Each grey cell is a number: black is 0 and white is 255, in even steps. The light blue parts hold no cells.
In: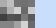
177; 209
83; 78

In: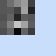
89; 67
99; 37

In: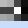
64; 254
157; 70

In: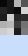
22; 12
206; 39

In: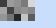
68; 137
116; 38

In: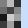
67; 135
204; 161

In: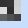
45; 209
80; 67

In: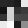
212; 49
209; 72
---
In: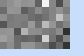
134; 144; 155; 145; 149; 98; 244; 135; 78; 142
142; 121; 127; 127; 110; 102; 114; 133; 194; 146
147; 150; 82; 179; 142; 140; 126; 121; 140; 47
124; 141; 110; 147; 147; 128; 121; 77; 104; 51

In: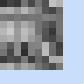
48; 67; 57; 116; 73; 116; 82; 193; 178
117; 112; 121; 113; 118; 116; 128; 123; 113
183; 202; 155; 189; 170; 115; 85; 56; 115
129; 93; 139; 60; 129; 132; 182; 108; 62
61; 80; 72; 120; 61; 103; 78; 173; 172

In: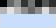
4; 102; 143; 52; 114; 24; 85; 47

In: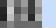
56; 175; 109; 154; 60; 169
31; 188; 113; 156; 40; 176

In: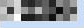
163; 180; 214; 55; 39; 71; 95; 38; 141; 113; 161
177; 192; 253; 32; 30; 52; 72; 18; 136; 96; 187

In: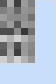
89; 169; 62; 155; 128
157; 140; 137; 143; 115
77; 76; 137; 55; 112
98; 153; 78; 153; 137
206; 174; 209; 178; 151

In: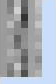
156; 124; 181; 103; 162; 194
156; 156; 176; 49; 162; 173
156; 151; 138; 139; 161; 170
155; 157; 114; 146; 162; 178
156; 159; 151; 92; 161; 139
156; 121; 163; 80; 162; 177
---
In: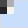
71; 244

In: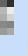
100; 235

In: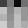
64; 136; 190; 172

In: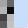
165; 12

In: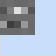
104; 127; 109; 152; 106

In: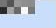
116; 163
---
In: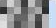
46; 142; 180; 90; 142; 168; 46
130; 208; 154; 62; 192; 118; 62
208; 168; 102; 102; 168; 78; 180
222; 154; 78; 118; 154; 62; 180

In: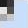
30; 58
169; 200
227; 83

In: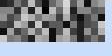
16; 160; 62; 104; 174; 104; 188; 16; 90; 188; 62; 32; 147; 76; 174
32; 47; 120; 76; 188; 76; 16; 104; 147; 215; 90; 160; 16; 134; 160
76; 62; 188; 160; 47; 200; 47; 90; 90; 16; 120; 32; 76; 90; 200
134; 134; 47; 174; 32; 188; 1; 188; 104; 200; 32; 134; 134; 90; 104
147; 76; 104; 200; 174; 120; 160; 147; 62; 174; 62; 16; 76; 120; 16
200; 120; 134; 90; 32; 174; 160; 16; 160; 174; 120; 32; 76; 120; 76

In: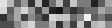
49; 109; 168; 64; 138; 94; 49; 213; 198; 198; 109; 138; 240; 94; 124; 78
78; 78; 138; 183; 213; 124; 124; 183; 49; 152; 64; 198; 64; 183; 198; 138
213; 94; 168; 213; 152; 64; 152; 35; 23; 94; 49; 78; 109; 109; 168; 138
225; 183; 94; 152; 49; 183; 35; 109; 183; 64; 198; 124; 124; 35; 94; 168

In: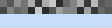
71; 131; 102; 115; 43; 200; 43; 87; 159; 131; 131; 43; 159; 55; 102; 87
115; 87; 144; 115; 172; 55; 172; 200; 43; 102; 131; 172; 55; 185; 87; 102

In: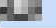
56; 99; 199; 172; 114; 83
143; 99; 71; 71; 129; 159
184; 114; 214; 184; 143; 129
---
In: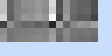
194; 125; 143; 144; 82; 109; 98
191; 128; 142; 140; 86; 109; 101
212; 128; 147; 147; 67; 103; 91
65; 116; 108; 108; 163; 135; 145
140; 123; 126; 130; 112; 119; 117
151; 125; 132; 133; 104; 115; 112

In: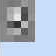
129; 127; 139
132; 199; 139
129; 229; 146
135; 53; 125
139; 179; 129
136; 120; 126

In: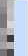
153
138
120
121
162
147
163
115

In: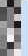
166; 143
74; 51
83; 203
163; 27
143; 137
126; 110
128; 153
94; 236

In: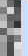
183; 61
126; 88
169; 98
198; 52
99; 201
165; 128
152; 222
155; 206

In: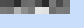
77; 44; 110; 42; 76
123; 178; 124; 225; 123
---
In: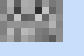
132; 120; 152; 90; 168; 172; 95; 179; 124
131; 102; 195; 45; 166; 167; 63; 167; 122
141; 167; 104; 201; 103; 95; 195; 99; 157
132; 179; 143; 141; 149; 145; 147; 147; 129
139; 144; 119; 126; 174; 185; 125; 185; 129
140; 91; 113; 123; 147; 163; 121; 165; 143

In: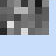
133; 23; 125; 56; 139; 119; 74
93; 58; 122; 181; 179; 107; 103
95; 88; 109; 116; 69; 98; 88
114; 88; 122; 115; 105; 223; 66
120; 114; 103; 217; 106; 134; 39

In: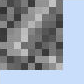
117; 193; 147; 145; 59; 123; 91; 72; 118
116; 100; 174; 166; 151; 92; 78; 128; 52
73; 112; 118; 191; 146; 143; 59; 121; 89
59; 99; 103; 150; 180; 148; 115; 63; 138
130; 70; 86; 107; 133; 188; 147; 135; 57
123; 86; 74; 114; 118; 193; 147; 144; 61
62; 117; 99; 68; 116; 112; 194; 146; 144
98; 118; 57; 115; 103; 187; 155; 152; 75
116; 190; 149; 149; 61; 115; 96; 71; 117
184; 144; 122; 60; 134; 65; 98; 104; 149

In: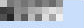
145; 107; 128; 106; 134; 116; 136; 120; 198
210; 222; 203; 178; 170; 136; 141; 68; 58
239; 166; 220; 120; 187; 91; 149; 39; 80

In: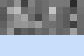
119; 43; 119; 120; 121; 110; 102; 130; 66; 147; 103; 114
113; 80; 96; 110; 196; 109; 100; 119; 108; 186; 168; 91
106; 154; 92; 103; 144; 114; 71; 108; 165; 149; 118; 86
107; 64; 91; 105; 112; 115; 155; 140; 150; 147; 130; 97
104; 158; 107; 101; 126; 101; 108; 86; 96; 78; 149; 107

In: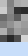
177; 171; 130; 189
42; 49; 137; 204
166; 95; 128; 106
155; 168; 146; 128
146; 156; 118; 176
210; 76; 40; 76
